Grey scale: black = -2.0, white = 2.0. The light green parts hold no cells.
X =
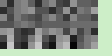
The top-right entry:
-0.7
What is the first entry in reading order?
-0.1
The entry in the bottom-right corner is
0.5
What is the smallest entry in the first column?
-1.5
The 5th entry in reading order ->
-0.5
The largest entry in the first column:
0.3
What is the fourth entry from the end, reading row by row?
-1.9
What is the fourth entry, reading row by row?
0.1
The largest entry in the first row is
0.3
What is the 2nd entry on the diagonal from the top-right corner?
-0.3
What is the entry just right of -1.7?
0.5
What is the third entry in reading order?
-0.1
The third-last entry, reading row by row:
-0.5
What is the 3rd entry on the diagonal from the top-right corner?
-0.5
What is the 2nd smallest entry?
-1.7
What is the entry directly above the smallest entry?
-1.5
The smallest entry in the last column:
-1.3

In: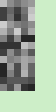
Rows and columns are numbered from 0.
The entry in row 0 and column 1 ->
0.2
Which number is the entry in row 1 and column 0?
-1.0
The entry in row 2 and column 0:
-1.0
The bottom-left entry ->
0.0
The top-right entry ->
0.4
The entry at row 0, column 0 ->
1.0
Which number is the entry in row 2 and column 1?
-0.2
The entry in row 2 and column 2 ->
-1.2
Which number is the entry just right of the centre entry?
1.0
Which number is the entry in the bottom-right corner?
-1.4

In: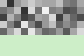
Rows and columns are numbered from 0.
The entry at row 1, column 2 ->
1.0
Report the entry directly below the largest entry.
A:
0.4
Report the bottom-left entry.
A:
-0.4
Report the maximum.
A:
1.8
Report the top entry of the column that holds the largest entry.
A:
0.6
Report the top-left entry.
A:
1.0
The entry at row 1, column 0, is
-0.2
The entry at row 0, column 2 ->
0.4
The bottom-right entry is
1.4
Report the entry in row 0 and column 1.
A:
-1.2
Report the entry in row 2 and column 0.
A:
-1.0
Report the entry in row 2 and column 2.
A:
0.0
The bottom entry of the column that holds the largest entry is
-0.4

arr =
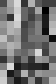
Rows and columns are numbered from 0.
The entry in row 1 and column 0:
0.0
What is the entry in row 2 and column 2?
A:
1.4
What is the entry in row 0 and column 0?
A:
-0.8
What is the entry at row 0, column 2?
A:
1.4
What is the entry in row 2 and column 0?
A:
-0.2
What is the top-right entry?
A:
-1.0
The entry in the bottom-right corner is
0.8
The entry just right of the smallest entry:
0.2
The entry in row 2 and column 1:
-1.2
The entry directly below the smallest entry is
-1.6
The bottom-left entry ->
1.2
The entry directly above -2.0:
-1.0
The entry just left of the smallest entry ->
0.6
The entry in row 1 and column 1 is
0.4
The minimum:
-2.0
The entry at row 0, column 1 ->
0.6

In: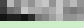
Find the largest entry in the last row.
0.9
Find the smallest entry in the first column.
-1.7
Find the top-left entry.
-0.9
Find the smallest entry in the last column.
0.1
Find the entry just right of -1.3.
-0.1
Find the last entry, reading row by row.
0.5
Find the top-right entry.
0.3
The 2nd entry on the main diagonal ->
-0.3

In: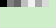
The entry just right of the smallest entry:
0.0
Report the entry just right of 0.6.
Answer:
1.4
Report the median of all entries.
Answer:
0.6

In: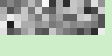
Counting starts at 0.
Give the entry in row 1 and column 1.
-0.7
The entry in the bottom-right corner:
1.7
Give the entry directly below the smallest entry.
-0.7
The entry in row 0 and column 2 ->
-0.3
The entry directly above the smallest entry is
1.7
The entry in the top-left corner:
-0.3
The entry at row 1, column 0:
0.7
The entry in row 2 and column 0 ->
0.9
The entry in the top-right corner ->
0.3
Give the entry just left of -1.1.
1.9
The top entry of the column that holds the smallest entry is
0.1
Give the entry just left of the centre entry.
1.1
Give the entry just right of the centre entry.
0.5
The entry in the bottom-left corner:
1.5
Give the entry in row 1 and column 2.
-0.1
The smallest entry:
-1.5

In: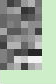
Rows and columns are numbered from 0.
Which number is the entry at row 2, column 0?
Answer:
-0.4
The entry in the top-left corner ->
0.0
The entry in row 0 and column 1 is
-1.0
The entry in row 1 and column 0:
0.0
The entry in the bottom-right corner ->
1.0
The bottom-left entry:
-0.6
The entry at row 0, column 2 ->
-0.6

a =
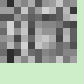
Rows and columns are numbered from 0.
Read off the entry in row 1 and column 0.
0.5
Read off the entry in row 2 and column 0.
-0.7
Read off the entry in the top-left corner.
0.1
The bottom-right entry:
0.5
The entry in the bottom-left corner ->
0.3
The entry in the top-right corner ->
0.3
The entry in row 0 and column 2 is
0.5
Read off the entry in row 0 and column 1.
-1.3
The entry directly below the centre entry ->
0.9
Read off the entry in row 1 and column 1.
0.5
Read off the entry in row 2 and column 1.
-0.7
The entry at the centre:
0.7

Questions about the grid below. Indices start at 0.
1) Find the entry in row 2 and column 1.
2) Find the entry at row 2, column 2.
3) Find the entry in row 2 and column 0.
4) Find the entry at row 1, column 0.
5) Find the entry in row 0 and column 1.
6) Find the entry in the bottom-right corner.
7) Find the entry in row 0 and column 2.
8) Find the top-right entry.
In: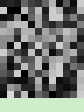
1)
-1.6
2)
0.2
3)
-1.8
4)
1.2
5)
-1.4
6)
1.2
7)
-1.6
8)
1.2

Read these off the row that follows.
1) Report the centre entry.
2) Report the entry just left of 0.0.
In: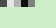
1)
0.8
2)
-1.8

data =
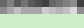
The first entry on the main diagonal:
-0.4
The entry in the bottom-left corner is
0.2
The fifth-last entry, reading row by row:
1.0
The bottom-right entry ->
0.2
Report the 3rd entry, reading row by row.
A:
-0.6
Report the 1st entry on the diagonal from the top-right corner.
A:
-1.0

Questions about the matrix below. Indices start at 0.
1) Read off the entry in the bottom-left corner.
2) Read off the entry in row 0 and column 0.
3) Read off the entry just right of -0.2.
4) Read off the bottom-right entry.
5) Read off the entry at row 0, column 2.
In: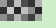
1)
0.2
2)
0.4
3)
-1.0
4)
0.6
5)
1.0
